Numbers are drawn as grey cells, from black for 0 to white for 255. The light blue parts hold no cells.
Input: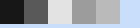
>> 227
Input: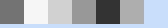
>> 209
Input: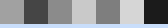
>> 139
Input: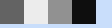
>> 145
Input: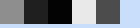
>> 3
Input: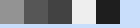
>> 66
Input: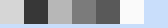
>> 183
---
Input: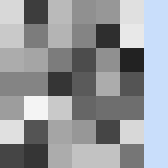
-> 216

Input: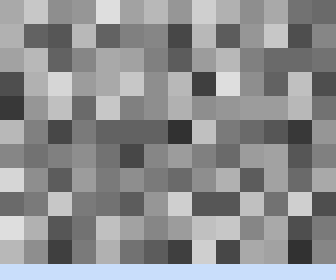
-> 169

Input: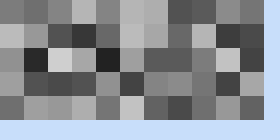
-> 124

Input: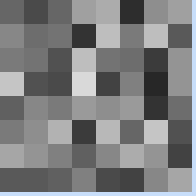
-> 102

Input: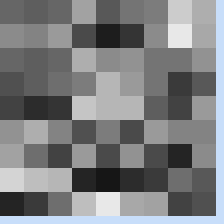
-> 102

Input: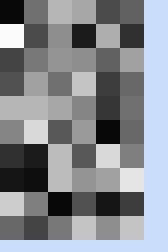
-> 8

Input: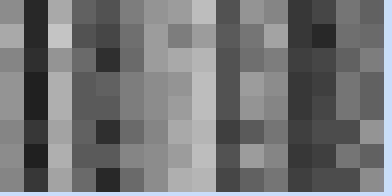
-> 140
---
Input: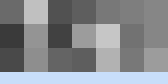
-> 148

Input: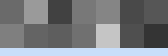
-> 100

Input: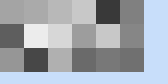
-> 236

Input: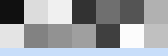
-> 130

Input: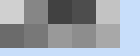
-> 120

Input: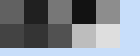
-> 52
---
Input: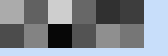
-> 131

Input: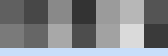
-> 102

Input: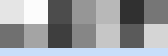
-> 164

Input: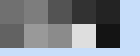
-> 153

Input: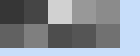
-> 127

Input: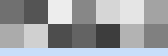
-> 208

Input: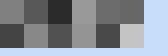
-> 136

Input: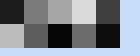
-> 93
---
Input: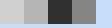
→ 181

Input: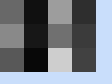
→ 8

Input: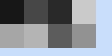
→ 180

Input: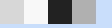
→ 248

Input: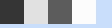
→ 225

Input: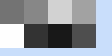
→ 51
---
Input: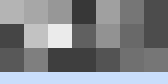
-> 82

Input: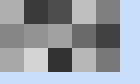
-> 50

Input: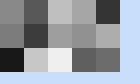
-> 239

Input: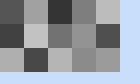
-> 181

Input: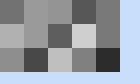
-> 191

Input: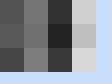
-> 125

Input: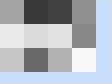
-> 106
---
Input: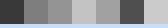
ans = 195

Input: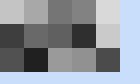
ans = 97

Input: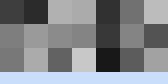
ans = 132

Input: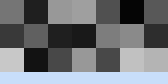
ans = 25

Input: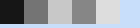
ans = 200

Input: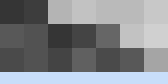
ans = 68
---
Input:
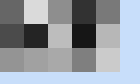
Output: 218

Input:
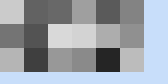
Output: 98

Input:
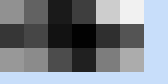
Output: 98

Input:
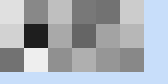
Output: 136

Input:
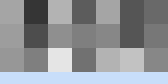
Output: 53

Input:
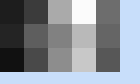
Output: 59

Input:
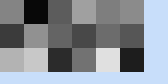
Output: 8
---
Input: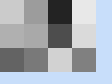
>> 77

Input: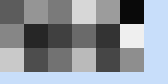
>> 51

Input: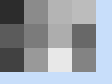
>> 173

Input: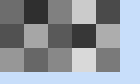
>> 55

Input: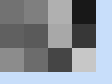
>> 168

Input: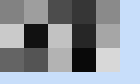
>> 38

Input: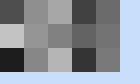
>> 99

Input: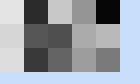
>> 171
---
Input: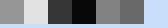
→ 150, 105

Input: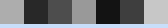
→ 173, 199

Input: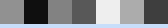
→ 145, 62

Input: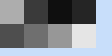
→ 173, 229

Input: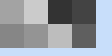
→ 163, 95

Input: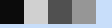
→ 11, 150

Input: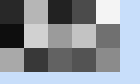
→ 40, 139

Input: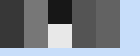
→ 55, 98

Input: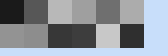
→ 26, 47

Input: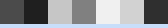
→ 75, 47
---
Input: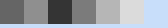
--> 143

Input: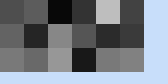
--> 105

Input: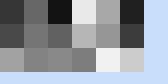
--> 131

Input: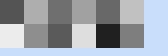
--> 142

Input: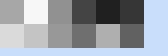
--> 196

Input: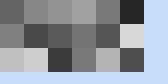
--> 207
